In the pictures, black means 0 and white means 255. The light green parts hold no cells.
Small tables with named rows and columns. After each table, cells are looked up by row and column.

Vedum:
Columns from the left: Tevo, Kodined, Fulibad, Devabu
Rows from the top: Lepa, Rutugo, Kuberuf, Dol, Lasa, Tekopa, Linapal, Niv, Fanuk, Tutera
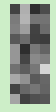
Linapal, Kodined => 93
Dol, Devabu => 60
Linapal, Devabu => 213
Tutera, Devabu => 86
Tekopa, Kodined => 69
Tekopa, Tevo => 150
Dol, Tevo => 88
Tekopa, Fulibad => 138
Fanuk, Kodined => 103
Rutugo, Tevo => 123
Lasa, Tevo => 150
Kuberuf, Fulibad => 66
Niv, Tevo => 168
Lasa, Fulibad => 121
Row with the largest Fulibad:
Tekopa

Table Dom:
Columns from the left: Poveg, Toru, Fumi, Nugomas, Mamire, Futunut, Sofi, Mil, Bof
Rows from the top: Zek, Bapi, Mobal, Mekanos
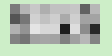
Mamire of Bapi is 206
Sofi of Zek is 198
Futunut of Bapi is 170
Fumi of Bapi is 209
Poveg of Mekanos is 130
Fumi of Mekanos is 161
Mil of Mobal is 140
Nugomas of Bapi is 193
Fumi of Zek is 200
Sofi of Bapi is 207
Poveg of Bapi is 85
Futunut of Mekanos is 128
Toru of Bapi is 118

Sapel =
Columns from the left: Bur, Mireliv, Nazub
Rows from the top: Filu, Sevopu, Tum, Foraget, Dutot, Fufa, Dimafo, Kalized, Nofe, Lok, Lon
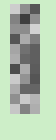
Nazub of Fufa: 95
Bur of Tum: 144
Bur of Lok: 143
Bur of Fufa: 173
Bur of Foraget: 85
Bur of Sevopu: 130
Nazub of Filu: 86
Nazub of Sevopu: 143
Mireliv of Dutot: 113
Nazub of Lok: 180
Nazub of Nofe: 101
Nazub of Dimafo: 92
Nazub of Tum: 210
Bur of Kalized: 202
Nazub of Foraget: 127
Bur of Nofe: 172
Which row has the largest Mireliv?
Lok

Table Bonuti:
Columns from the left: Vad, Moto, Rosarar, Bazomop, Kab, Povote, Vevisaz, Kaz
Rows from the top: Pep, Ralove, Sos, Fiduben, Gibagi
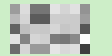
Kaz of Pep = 147
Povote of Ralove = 204
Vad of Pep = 156
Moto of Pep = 220
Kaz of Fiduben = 253
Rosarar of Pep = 117
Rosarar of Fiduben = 213
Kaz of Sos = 85
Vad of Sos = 98
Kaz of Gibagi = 62
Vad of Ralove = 185
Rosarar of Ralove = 91
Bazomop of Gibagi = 153
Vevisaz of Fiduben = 137
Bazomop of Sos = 199

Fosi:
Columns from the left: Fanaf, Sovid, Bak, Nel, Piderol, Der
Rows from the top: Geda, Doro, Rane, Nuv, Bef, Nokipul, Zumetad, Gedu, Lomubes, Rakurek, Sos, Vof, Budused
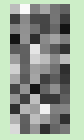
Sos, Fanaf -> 46
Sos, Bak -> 158
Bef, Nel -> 129
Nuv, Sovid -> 147
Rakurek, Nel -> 56
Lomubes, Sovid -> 147
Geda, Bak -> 128

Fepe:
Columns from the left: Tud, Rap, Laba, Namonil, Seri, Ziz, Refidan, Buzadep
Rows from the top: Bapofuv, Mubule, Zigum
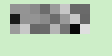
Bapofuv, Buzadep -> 106
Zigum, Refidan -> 7
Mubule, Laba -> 148
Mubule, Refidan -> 199
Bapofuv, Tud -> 147
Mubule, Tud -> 24
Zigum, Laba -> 103
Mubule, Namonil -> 138
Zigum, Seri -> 180
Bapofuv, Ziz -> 199
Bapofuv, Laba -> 138
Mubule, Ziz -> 154
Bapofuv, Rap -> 148
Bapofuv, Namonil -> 107
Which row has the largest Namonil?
Mubule

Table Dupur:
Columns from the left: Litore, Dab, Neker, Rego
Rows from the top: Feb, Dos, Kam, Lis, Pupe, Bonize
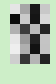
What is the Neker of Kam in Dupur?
187
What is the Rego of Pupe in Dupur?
195
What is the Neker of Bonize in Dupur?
181
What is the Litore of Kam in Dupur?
177
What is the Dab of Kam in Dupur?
59
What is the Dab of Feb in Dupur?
166
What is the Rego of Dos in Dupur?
216
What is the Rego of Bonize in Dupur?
34
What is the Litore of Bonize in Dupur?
206
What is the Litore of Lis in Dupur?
230
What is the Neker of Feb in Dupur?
25
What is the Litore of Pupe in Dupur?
238
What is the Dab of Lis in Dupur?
153
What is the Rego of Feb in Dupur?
200
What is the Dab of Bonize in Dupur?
54
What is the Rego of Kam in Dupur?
36
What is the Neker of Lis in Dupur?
34
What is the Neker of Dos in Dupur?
21
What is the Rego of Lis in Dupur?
196

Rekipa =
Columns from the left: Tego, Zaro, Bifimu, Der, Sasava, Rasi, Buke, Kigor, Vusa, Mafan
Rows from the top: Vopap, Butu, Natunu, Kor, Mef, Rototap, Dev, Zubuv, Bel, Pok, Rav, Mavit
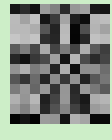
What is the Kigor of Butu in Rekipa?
12
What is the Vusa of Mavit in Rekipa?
7
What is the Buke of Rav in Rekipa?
65
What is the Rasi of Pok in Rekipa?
151
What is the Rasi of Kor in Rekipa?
188
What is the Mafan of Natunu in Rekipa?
162
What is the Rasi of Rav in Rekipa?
132
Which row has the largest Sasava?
Rototap

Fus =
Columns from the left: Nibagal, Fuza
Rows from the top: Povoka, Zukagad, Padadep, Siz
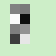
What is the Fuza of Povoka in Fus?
121
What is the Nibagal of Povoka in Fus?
129
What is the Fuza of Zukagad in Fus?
13
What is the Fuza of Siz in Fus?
230
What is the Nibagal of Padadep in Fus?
126
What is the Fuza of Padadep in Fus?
146
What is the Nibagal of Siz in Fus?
61
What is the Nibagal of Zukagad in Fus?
250
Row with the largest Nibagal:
Zukagad

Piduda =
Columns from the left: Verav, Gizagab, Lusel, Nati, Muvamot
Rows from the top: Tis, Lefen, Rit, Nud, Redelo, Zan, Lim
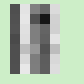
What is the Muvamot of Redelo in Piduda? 189
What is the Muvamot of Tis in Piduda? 219
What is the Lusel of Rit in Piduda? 127
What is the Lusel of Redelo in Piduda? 150
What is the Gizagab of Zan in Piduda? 217
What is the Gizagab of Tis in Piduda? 227
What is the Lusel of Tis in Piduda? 128
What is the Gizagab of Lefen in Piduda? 230
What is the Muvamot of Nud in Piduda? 227
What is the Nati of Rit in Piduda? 100
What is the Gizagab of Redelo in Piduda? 190
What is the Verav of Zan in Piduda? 79
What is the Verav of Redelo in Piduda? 79
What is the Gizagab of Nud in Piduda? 222
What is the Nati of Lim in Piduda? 94
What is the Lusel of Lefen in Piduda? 81
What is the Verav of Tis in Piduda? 79
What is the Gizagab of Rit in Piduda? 224
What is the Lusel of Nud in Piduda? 127
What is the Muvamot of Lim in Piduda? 221
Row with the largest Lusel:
Redelo

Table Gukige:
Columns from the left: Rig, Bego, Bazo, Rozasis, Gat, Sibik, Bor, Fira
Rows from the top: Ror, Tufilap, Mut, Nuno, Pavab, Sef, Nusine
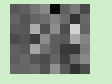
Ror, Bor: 119
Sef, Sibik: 64
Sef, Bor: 106
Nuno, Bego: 83
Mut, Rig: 90
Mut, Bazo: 173
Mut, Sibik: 76
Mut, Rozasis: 81
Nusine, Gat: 143
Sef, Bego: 103
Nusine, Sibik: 88
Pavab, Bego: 88
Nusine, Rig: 102
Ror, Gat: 7
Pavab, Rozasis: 112
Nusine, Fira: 77
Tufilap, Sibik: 106
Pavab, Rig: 97
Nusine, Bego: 101
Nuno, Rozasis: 139

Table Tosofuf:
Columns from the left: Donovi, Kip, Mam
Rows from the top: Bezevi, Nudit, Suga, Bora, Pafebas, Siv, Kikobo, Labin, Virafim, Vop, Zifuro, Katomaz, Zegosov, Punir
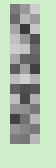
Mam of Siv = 96
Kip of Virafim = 78
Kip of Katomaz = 114
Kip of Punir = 119
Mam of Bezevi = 204
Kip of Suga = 58
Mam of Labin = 179

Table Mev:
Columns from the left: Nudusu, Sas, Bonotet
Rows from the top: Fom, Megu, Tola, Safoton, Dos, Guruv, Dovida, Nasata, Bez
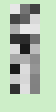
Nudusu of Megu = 68
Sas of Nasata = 214
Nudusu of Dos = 218
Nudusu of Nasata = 201
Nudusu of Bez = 48
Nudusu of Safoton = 48
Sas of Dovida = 219
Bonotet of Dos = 188
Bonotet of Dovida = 149
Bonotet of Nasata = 130
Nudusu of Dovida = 24
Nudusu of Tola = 171
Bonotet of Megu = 216
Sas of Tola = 233
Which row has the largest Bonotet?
Tola

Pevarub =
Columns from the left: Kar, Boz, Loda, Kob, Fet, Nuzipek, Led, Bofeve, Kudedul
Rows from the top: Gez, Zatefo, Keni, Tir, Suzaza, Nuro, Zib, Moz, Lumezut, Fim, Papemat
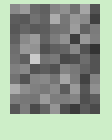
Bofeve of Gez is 166
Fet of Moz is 116
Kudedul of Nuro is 83
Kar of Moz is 114
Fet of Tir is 124
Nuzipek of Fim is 125
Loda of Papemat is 74
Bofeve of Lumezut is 86
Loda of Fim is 117
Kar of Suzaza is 110
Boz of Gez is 155
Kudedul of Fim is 93

